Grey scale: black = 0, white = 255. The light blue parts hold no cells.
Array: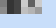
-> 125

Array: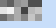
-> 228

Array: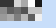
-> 139

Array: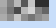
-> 159

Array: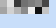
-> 179

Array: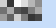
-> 113
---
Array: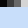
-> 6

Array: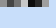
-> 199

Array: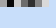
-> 108

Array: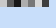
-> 173

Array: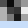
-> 178

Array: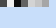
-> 99

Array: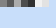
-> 77

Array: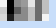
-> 138

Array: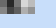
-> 68
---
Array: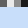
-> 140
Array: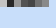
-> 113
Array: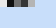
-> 54
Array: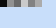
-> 130
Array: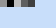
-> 95
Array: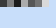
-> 115
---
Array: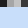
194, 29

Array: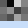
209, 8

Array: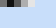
229, 17

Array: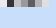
235, 53

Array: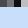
190, 16

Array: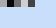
207, 8

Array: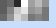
254, 41

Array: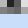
223, 36
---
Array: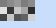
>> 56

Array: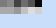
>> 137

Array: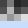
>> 181

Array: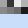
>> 54

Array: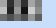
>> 34

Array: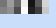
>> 156

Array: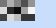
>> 43

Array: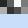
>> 95

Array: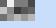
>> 140

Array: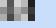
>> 98
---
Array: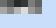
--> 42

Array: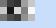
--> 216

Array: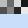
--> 217

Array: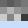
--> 149

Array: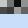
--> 15

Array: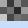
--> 41

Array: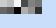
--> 247

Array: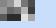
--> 118
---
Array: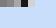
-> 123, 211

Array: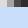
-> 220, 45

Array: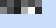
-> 59, 43

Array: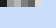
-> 30, 221

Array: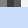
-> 129, 243

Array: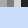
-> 169, 37

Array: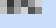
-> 181, 139

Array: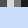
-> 80, 28
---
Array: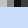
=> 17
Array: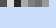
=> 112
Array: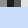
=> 87
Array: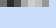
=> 191
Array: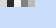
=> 130
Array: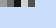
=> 210
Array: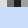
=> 32
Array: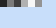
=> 247
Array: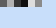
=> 221
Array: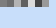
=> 69
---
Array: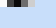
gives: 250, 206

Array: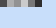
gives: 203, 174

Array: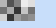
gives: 236, 223

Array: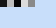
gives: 219, 190

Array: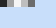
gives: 245, 190

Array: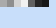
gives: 241, 212

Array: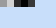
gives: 210, 155
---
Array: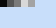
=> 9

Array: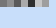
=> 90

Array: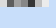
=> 161

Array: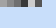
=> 137

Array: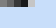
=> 126

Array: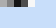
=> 173

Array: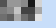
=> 95

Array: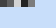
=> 65

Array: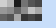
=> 84

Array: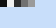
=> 15
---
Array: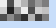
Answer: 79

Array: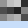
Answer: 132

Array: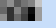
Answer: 143

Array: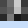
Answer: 41

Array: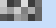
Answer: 86

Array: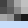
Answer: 166
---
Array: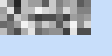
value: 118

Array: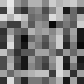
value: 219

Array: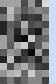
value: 121

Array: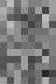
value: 84

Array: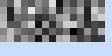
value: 189
